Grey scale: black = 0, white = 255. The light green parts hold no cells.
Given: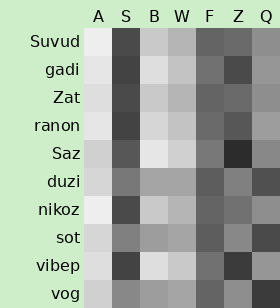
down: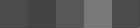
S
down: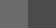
Z
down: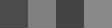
S
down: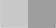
B
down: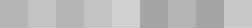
W
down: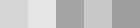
B
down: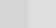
A

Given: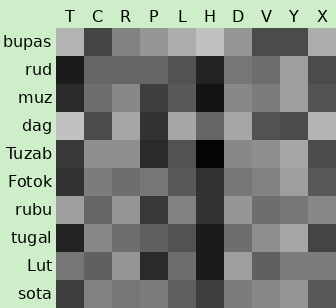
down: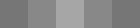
D
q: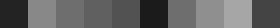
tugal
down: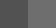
L
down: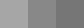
D
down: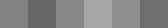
R

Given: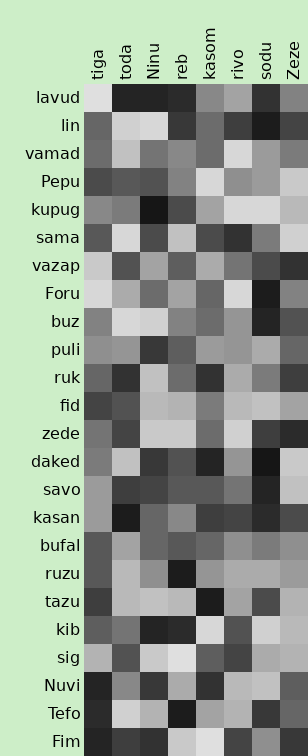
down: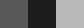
reb
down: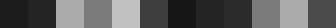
sodu

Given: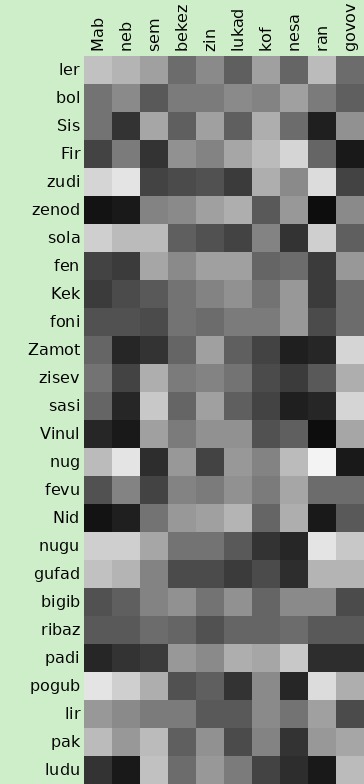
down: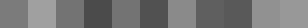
zin
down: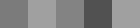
zin
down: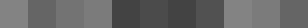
kof

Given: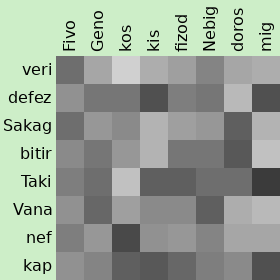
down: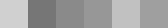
kos
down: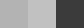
mig

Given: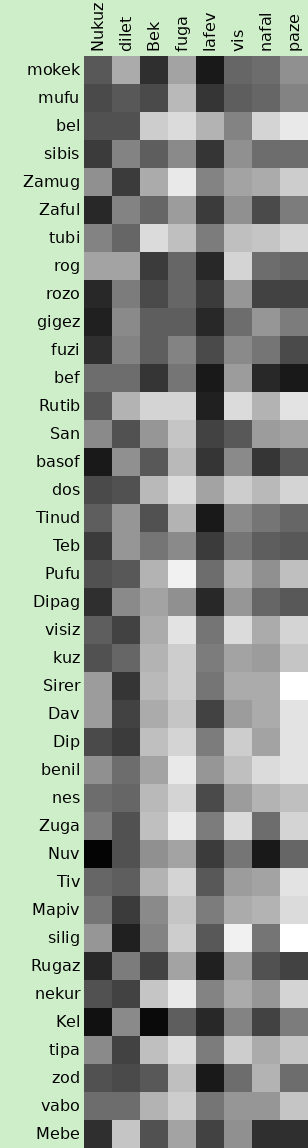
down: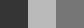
nafal
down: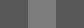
lafev

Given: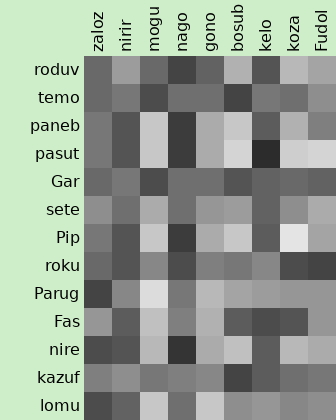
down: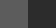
kelo
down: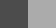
mogu
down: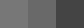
zaloz
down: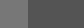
nirir
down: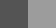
bosub
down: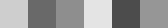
koza

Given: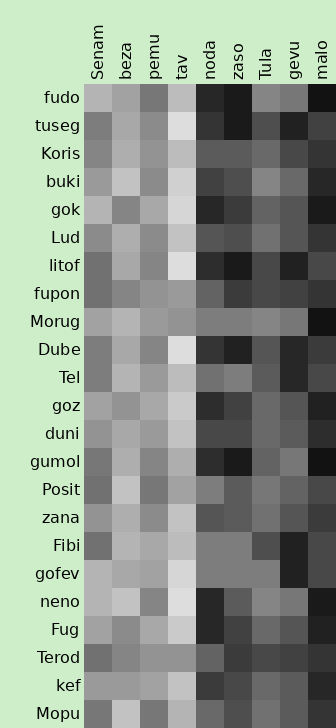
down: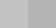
tav
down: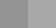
beza
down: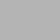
Senam
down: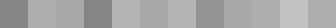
beza
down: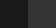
malo
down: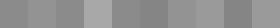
pemu
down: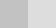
tav

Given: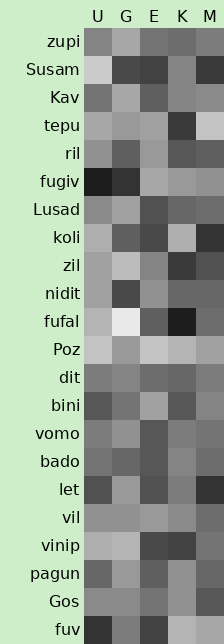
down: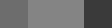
K
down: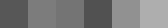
U

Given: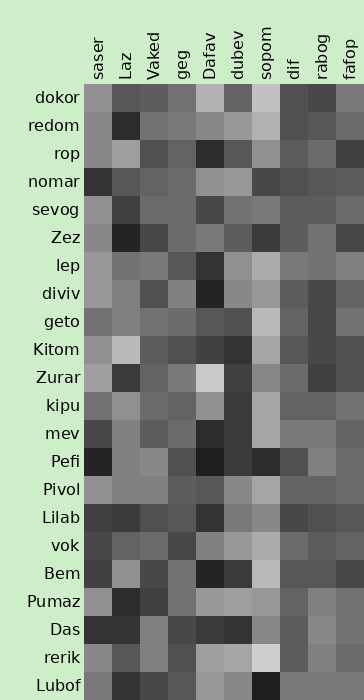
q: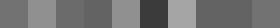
kipu
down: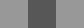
dubev
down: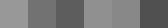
dubev

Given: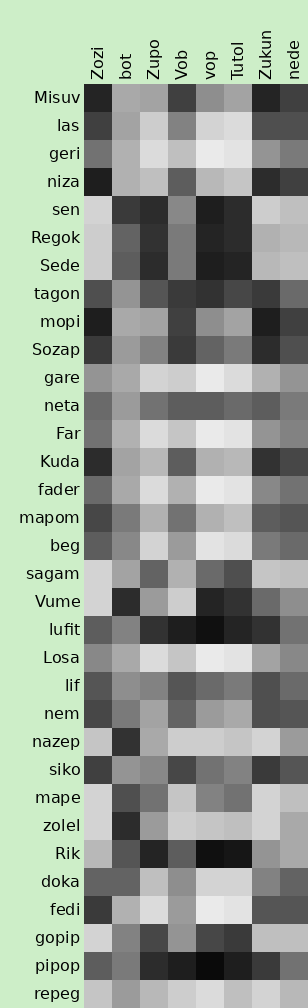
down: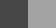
Tutol
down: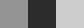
Zukun
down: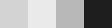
vop
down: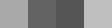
nede
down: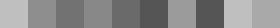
nede

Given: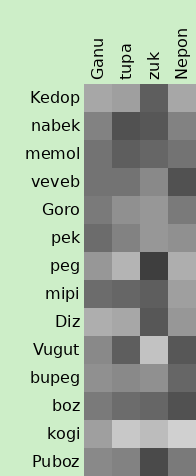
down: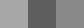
tupa
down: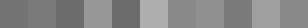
Ganu
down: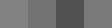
Nepon

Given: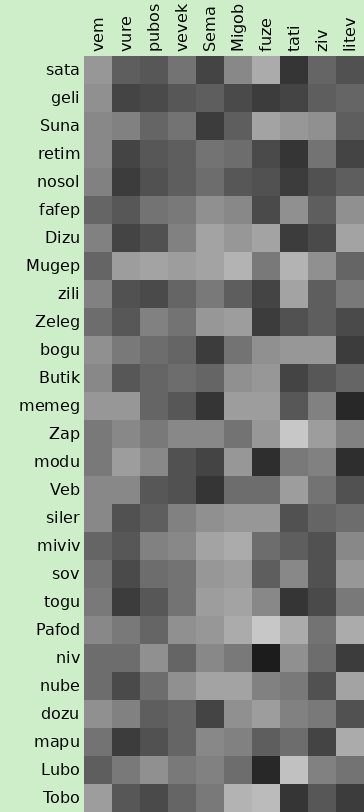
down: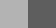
Migob
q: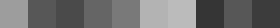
Tobo

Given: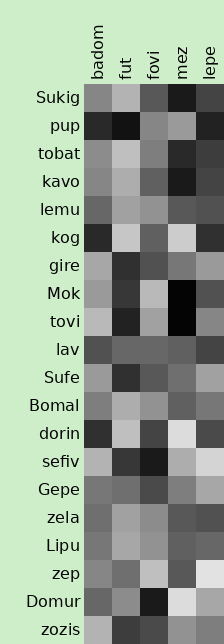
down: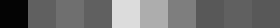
mez
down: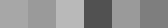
badom
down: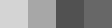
lepe
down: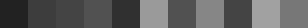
lepe
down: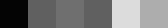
mez
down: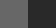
badom

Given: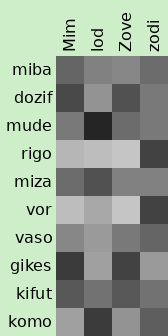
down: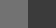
lod
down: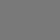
zodi
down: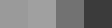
lod
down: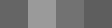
zodi
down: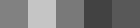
Zove
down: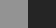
lod

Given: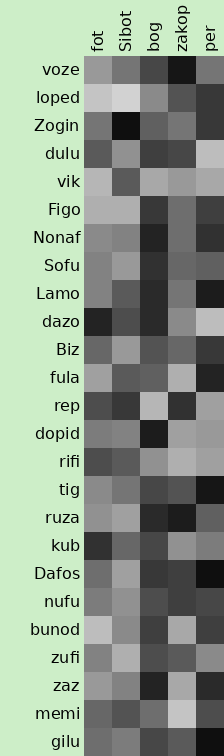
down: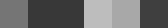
per
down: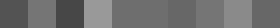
zakop
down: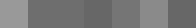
zakop
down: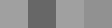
Sibot
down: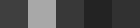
bog

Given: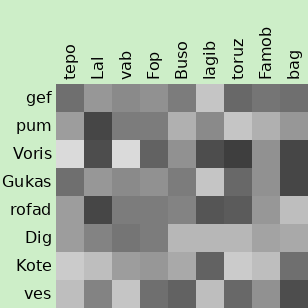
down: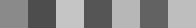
lagib
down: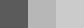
toruz
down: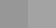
Famob
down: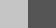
lagib
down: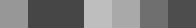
bag
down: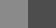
lagib

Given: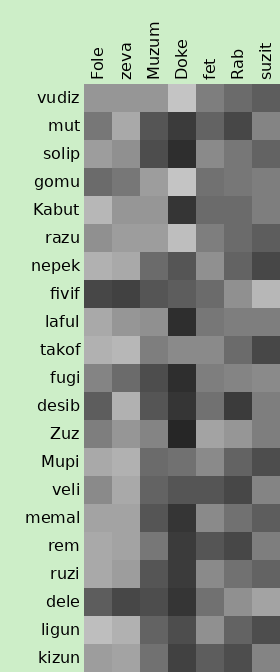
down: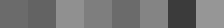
Rab
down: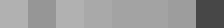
zeva
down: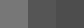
Muzum
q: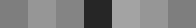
Zuz
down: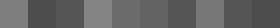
Muzum

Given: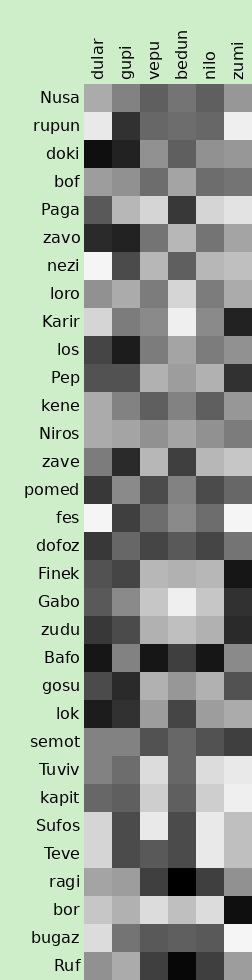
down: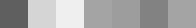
bedun
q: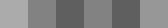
kene

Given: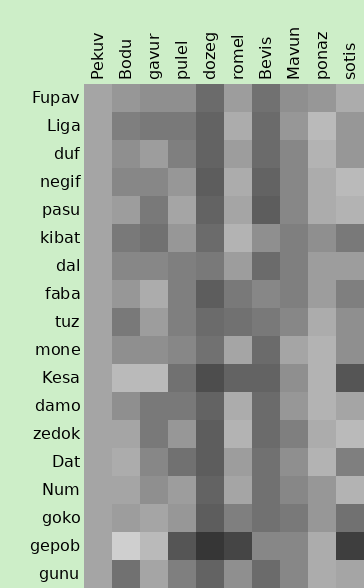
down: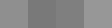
pulel
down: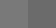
Bevis
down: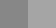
Mavun
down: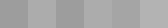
romel
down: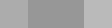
sotis
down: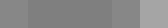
Mavun
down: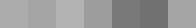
romel

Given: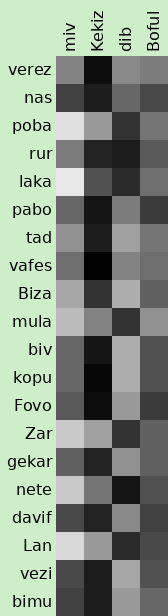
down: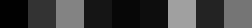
Kekiz
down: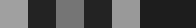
Kekiz
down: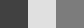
miv
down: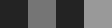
Kekiz
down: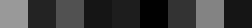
Kekiz
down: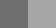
miv
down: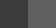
Boful

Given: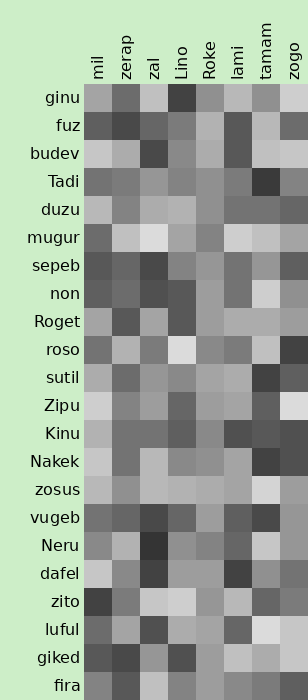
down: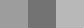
zal
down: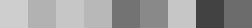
mil
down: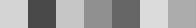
tamam
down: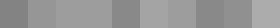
Roke
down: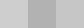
mil
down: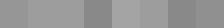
Roke
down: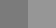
zal

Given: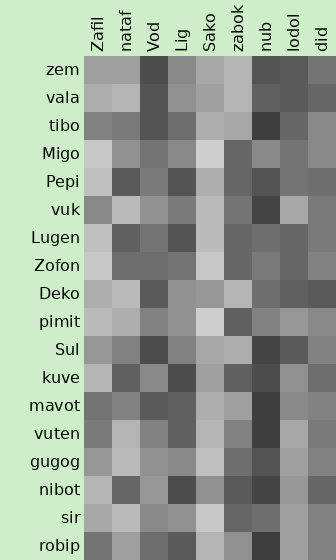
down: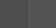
Vod
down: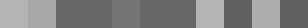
zabok
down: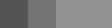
Lig
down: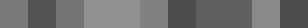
Lig
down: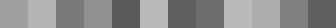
nataf
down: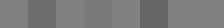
did
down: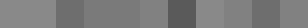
did

